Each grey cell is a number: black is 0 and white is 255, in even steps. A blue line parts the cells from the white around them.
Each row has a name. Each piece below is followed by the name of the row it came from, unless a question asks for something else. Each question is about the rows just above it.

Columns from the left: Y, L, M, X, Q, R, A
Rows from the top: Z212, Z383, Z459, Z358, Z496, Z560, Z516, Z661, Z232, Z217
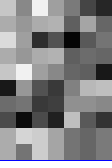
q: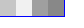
Z496
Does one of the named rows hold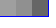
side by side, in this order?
no
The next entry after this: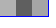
[102]
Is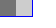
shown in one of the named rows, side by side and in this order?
yes
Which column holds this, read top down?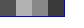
X
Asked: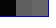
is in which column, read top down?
Q

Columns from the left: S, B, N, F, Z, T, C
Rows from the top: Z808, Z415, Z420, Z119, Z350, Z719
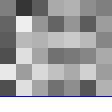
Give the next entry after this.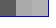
[141]
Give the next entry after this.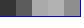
[127]
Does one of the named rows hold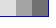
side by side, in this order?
yes
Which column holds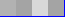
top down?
N
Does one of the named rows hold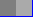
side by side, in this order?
no

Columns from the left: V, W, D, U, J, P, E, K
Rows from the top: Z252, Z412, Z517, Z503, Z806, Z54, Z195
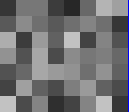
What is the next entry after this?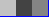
[82]
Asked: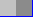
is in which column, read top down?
J
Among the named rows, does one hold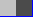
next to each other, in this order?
yes
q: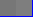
Z503
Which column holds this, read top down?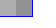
V

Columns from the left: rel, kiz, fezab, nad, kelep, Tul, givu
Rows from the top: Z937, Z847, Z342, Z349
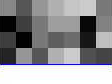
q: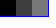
Z847
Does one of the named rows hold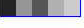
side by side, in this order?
yes
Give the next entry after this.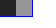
[87]
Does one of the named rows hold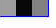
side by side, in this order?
yes
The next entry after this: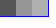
[197]
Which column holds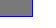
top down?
fezab

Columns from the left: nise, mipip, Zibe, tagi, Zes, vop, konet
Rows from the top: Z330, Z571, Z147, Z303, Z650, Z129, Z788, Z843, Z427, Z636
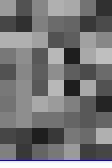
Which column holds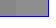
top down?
mipip
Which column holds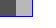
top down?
tagi
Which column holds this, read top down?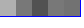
nise
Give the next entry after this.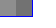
[114]
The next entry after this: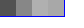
[114]

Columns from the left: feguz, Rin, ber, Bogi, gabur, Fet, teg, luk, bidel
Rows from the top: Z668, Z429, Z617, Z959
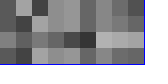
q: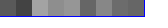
Z959
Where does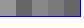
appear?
Z429

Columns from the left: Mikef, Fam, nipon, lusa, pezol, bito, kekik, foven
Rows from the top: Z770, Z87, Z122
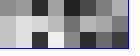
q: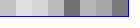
Z87
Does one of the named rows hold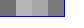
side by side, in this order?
yes
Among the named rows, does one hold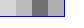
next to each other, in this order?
no

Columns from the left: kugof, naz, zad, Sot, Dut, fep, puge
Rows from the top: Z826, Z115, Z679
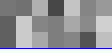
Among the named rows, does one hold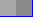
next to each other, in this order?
yes
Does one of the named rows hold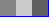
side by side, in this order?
no
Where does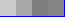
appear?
Z679

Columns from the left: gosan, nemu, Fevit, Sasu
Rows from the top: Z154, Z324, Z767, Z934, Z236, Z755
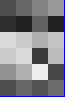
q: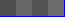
Z755
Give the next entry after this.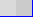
[176]
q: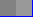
Z154

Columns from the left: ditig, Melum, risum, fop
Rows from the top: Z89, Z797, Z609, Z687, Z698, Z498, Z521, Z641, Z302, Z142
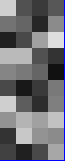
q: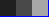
Z142
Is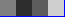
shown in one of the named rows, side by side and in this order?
no
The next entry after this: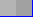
[194]

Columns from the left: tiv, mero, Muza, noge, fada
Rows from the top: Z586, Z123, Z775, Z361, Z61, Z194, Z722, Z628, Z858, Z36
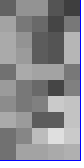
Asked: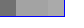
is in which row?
Z36
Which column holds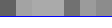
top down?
tiv

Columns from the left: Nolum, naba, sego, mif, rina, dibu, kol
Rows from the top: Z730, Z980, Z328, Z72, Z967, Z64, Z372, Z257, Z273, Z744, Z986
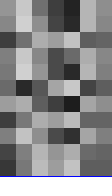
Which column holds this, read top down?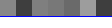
Nolum
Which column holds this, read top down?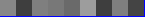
Nolum
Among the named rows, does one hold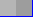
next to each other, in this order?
no
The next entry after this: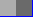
[100]
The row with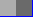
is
Z744

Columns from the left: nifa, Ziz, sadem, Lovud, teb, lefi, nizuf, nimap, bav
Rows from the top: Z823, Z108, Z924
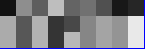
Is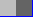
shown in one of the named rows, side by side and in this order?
yes
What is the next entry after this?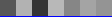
[233]
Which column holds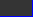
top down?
Lovud
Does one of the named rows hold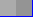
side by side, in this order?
no
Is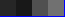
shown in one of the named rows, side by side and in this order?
no
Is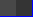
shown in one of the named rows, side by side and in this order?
no

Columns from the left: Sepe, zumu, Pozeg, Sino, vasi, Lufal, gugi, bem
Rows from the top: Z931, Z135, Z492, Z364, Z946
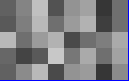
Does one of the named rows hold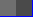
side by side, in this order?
no
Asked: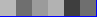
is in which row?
Z135
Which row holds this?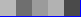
Z492
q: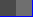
Z492
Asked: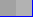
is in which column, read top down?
Lufal
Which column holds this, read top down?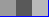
Pozeg

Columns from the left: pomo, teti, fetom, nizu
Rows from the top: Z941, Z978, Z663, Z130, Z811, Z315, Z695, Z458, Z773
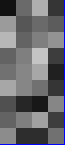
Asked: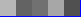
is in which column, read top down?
pomo
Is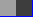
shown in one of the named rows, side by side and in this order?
yes
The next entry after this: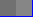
[167]
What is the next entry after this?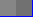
[53]
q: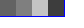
Z130
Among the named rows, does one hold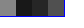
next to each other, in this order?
no
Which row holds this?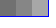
Z811

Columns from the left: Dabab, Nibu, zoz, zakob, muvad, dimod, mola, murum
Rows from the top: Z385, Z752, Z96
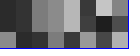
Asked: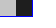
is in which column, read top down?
mola
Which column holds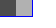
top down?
murum
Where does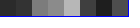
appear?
Z752

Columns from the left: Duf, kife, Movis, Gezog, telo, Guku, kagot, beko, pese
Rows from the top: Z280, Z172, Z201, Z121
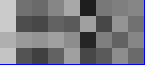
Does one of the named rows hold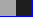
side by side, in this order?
yes
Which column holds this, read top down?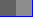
beko
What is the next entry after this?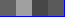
[141]

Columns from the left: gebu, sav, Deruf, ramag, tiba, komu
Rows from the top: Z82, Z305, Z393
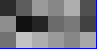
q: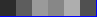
Z82
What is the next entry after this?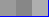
[80]
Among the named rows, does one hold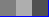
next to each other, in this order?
no
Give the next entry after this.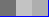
[154]
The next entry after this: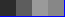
[174]
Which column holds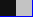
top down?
sav

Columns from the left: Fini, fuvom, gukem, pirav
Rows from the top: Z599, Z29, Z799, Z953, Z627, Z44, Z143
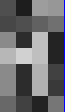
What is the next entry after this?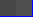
[97]
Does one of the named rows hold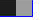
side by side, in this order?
yes
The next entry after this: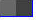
[35]
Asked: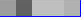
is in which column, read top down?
gukem
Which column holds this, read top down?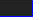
pirav
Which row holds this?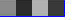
Z44
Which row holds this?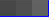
Z29

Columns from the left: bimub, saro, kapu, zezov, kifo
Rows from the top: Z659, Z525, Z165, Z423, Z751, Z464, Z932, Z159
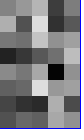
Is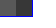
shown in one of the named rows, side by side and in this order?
no
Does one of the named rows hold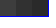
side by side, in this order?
no

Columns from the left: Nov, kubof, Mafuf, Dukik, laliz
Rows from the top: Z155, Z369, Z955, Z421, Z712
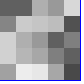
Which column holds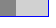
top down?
Nov
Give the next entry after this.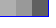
[127]
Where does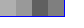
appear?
Z955
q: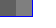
Z955
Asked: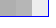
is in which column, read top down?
kubof
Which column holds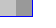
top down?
Mafuf

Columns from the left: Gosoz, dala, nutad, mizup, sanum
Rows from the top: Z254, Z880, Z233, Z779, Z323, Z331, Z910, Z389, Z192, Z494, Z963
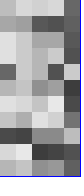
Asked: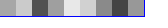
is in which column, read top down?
mizup
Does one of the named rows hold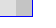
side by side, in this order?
no
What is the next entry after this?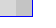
[232]
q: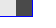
Z910
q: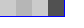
Z779

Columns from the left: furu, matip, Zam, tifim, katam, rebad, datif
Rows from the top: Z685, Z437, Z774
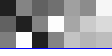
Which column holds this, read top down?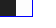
matip
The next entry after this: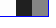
[195]
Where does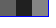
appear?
Z437
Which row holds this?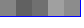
Z685
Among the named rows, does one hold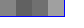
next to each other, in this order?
yes
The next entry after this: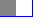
[166]

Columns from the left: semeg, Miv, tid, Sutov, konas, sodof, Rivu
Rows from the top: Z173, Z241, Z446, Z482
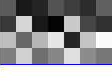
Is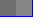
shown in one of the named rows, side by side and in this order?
yes
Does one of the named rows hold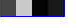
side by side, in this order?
no
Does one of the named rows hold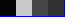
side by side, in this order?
yes

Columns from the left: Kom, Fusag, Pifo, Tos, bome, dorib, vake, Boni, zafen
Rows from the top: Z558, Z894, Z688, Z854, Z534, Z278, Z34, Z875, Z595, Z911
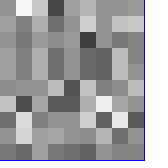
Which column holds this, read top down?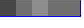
Tos
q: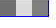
Z875

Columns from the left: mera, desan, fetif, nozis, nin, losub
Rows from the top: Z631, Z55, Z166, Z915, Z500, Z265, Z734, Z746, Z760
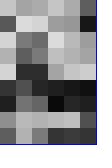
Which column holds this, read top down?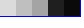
nozis
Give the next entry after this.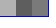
[191]
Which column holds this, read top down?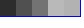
desan
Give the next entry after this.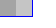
[205]
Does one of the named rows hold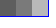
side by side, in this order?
no
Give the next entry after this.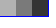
[59]

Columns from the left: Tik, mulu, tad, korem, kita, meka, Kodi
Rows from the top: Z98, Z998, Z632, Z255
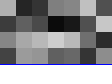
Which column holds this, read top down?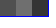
meka
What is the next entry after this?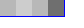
[44]
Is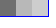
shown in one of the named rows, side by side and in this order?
no
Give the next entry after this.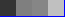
[80]
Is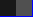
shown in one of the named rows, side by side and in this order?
yes

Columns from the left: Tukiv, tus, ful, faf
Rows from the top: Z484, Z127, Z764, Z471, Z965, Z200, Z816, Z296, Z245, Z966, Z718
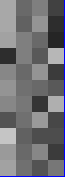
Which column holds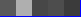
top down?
faf
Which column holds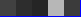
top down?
faf
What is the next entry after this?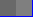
[65]

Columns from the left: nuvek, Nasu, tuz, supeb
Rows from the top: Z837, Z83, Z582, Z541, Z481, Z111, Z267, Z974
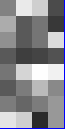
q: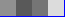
Z582
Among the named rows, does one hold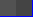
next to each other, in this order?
no
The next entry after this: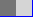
[254]
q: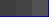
Z541

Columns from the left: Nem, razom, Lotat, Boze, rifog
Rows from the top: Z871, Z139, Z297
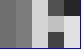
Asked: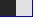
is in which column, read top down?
rifog
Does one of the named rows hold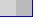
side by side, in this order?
no

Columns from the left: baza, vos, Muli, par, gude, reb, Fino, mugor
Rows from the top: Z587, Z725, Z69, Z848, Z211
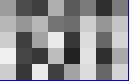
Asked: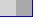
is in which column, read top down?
mugor
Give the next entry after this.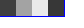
[220]
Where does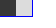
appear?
Z69
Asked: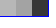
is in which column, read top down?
Muli

